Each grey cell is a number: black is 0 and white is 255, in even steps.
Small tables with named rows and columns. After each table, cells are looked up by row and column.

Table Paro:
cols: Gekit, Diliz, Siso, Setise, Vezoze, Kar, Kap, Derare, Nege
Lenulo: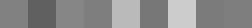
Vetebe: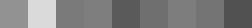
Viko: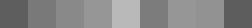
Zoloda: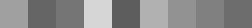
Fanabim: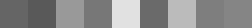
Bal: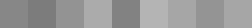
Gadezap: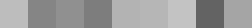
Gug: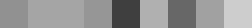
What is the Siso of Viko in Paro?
137
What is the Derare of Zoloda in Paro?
128
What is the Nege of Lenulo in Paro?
126
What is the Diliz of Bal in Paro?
124
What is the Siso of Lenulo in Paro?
134
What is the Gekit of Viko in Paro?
94
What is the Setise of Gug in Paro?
150
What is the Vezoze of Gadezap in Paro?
179
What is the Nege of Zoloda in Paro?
109
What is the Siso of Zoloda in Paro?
117
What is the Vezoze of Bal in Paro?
130
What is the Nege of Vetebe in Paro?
81
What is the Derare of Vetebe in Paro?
116
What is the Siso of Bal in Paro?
147
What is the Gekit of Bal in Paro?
135
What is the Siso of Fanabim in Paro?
153
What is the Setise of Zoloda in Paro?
214
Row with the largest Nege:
Gug

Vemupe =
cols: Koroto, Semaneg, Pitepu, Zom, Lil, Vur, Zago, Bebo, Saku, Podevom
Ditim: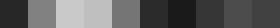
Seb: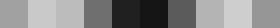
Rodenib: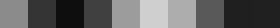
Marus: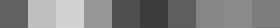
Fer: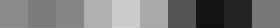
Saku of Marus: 139
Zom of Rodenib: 64
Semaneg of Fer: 123
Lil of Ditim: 117
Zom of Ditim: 191
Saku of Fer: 35
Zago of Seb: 91
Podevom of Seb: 150
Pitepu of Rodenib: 14
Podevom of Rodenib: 32
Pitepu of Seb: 188
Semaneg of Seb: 201
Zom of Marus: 151
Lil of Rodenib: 156
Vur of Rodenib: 207

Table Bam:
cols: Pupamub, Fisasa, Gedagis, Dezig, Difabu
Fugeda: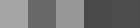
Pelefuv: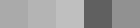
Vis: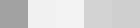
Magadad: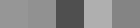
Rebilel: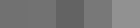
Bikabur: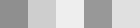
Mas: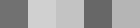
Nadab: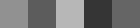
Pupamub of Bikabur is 143
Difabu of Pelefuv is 145
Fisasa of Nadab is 92
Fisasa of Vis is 241
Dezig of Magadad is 175
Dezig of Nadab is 53
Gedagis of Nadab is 183
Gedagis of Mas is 195
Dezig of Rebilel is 120
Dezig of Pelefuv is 96

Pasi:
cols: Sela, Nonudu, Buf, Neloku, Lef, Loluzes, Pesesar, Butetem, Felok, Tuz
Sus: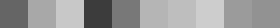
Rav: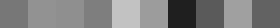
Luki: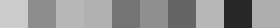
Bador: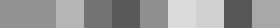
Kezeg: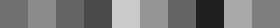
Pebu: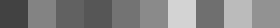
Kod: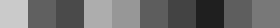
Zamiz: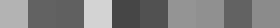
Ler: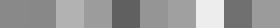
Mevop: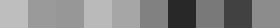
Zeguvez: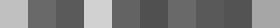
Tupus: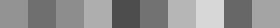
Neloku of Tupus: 174
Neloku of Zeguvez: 209
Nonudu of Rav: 146
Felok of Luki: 39
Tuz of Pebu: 146
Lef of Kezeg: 202
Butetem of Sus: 205
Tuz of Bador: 168
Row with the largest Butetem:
Ler

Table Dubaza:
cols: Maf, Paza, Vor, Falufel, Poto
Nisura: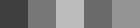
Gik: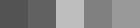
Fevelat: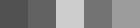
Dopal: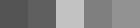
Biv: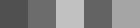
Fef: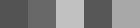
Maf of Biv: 80
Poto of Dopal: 146
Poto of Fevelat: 156
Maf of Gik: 83
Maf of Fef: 83
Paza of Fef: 104
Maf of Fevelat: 81
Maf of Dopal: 84
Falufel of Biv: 99
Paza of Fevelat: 98
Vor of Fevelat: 205
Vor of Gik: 190
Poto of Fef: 168
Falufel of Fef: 87

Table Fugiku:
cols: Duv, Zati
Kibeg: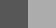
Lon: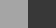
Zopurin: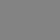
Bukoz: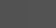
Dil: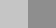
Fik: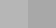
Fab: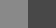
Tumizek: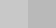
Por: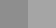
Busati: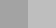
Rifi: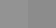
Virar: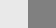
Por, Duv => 142
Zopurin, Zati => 131
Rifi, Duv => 147
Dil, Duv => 197
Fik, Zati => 168
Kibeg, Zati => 172
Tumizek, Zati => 185
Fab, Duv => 137
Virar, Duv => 233
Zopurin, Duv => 131
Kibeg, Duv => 87
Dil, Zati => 142
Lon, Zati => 56
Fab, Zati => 72
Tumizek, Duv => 200
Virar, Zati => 128
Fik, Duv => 182
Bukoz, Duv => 82

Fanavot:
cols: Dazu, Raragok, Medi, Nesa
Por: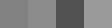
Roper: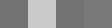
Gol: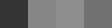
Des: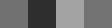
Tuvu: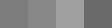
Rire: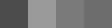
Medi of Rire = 122
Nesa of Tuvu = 106
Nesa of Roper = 120
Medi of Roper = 114
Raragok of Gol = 134
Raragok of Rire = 153
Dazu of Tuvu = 125
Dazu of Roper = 114
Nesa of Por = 154
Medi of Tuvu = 159
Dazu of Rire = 76
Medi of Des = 163
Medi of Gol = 142
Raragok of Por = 140
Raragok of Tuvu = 135
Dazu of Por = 129
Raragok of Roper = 202

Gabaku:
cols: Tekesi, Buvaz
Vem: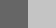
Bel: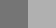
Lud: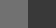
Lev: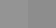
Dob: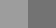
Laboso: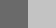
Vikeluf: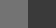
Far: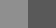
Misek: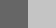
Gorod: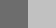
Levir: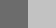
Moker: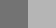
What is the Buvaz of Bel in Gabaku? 176
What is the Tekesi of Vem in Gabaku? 102
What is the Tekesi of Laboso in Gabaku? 106
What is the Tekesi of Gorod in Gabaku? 109
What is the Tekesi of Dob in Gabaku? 157
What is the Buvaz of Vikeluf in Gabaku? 58
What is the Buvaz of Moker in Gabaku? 181
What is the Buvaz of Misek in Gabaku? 196
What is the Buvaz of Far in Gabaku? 89
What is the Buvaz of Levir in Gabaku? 194
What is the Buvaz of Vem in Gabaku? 196
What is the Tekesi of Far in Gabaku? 143
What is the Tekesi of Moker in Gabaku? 115

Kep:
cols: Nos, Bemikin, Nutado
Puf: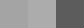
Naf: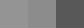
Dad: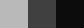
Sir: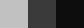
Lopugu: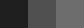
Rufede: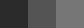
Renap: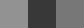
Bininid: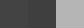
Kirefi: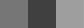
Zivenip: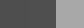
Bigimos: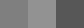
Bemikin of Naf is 140
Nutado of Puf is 92
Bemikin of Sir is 58
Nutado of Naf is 88
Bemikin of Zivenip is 79
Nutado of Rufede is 118
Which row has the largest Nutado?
Bininid

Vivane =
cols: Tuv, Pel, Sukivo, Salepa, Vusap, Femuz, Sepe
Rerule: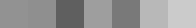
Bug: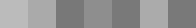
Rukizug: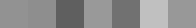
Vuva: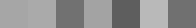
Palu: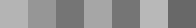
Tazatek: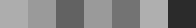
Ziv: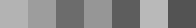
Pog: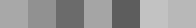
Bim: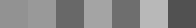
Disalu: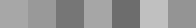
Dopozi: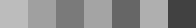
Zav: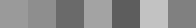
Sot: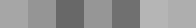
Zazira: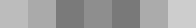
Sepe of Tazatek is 43
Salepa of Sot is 150
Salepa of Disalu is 166
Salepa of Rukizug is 153
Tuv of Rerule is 146
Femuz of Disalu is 192
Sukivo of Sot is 104
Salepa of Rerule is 158
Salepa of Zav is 163

